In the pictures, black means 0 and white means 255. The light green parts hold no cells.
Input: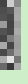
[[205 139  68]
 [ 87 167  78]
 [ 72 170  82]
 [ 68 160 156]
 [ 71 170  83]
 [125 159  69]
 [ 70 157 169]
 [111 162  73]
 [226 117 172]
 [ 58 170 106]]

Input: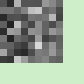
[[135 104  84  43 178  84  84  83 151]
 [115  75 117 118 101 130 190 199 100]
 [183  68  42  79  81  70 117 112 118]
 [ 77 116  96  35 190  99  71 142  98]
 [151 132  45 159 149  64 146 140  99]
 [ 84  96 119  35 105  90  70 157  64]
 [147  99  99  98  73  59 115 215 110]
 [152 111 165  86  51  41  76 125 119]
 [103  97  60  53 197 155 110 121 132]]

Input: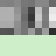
[[135 105 130 128 136 119 116 135]
 [121 228 175 176 146 114  66 191]
 [126 237 176 176 154 107  55 201]
 [121 201 170 170 142 116  75 179]
 [156  46  85  82 138 117 154 101]]

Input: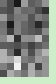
[[106 147 112  73  25 156  93]
 [ 79  49  86  74 131 104 109]
 [124 108 155  90 120 123  84]
 [ 40  87 113  26 127 103  84]
 [ 80 136 120  60 129 100  89]
 [188  94 136 183  46 144 141]
 [ 92 112  92  90  79  99  66]
 [140 179 177 109  42 141  79]
 [155 145 179 169 218 124 109]
 [ 66 150 129 100 242  92 171]
 [137 148  79 172 143 116 175]]

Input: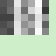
[[250  90  85  98 230 142 172]
 [239  55  77 109 213 109 212]
 [224 156  66  65 210 170 130]
 [235  96  77  92 225 145 170]
 [250 134  88  72 229 171 129]]

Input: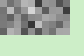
[[ 82 116 157 113 138 181 174  61 149 144]
 [154  61 116 187 114 152 213 161  93 152]
 [140 136 121  97 149 102 137 141 169 161]
 [102 151 122 130 157 114  54 191 138 129]
 [167 168 100 179 164  83 143  85 141 116]]
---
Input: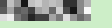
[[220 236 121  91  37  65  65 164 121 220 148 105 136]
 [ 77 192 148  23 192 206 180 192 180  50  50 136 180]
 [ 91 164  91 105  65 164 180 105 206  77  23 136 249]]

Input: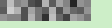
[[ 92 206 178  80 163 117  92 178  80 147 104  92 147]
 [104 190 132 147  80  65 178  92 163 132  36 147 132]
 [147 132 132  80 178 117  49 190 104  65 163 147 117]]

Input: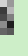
[[ 59 182]
 [210 153]
 [ 73 127]
 [101  88]
 [140  31]]

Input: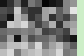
[[189 215 120 174 189 202 162 174 215 120 132]
 [ 33 202 189 215 132  65 106 174  49 148 162]
 [148 189 189 202 148 215 120 162 189 132  93]
 [ 93 162  20 148  79 106 106 132  79  49  20]
 [106 120 120 132 120 148  65  79  93  65 174]
 [ 79  65 202  79  49  49 162 174  93 132 228]
 [ 20  49 106  33 120  93   4  20  33 132 148]
 [ 65  20 189 148  49  79 162  49  93  65 132]]

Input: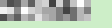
[[242 226 139 254 210 195 166 166 126  67 111 182 126]
 [ 80 139  96 182 151 226 182 166 126 151 111 182 195]
 [151  80  96 166  96 195 210  67 210  96 195 254 182]]

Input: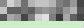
[[138 210 179 112 179 195 195 179 126 112 151  70]
 [ 85 167 151  70 126 210 225 126  57 167  97  70]
 [195  97  97 112  97 138 151 138 112 151 179  85]]

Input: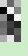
[[  6 243 130]
 [171 230  78]
 [214 103 185]
 [103  64  34]
 [116  50  91]
 [142  21 243]]

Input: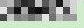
[[ 71 198 127 140 113 140 227 113 183 156 156]
 [169 183  87  41  55 198  87 140  28 183 212]
 [227 101  16 169  28  16  41 127 227  71 212]]
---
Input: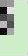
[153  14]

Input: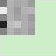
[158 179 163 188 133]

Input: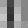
[134 180  47 176]

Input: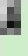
[127  76 195]

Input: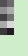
[108 145]

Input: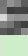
[ 91  67 154 130]

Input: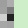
[173 160]

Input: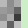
[171 145 142]
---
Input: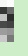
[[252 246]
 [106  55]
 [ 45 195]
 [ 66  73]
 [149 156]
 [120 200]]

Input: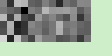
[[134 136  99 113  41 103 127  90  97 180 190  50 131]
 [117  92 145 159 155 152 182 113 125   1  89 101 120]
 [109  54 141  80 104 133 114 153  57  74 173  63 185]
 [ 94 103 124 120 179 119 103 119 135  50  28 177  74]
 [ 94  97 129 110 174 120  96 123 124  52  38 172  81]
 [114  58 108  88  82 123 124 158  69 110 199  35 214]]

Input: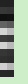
[[ 34  34]
 [ 53  56]
 [ 18  16]
 [ 90  99]
 [187 212]
 [ 56  60]
 [185 209]
 [ 50  54]
 [ 45  47]
 [183 207]
 [ 38  39]]

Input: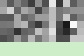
[[129  92 201  56 231  79 144  61 101 131  89 149]
 [146 146 130 117 189 130  69 147 167 101 208 167]
 [128  95 201 118 189 157 158 118 100 168  88  90]
 [178 250  24  74 194 117  57  91 182 168 121 118]
 [187  94  40  66 223 162 192 108  98  50  97 103]
 [199 200  79  77 196 157 117 184 111 153  92  77]]

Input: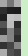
[[175 117 166]
 [ 28  30  46]
 [189 195  31]
 [ 43 189  84]
 [ 62 129  51]
 [ 45 131 157]
 [133  69  50]
 [ 65  81 172]]

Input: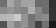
[[ 48 110 107 164 162 142 167 113]
 [ 52 108 135 174 131 139 149 139]
 [ 53 141 133 114 149 203 185 182]
 [ 25 114  67 117 147 133 159  83]]

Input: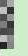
[[168  99]
 [ 50 193]
 [149  78]
 [ 56 127]
 [ 79  72]
 [140 192]
 [132  37]]

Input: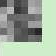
[[152 163  88  71 132  65]
 [168 184  75  57 183 149]
 [120 106 109 107 105 183]
 [158 156  95  80 138 159]
 [ 39  64  81  96 146 109]
 [ 99 109  84  88 164 194]]
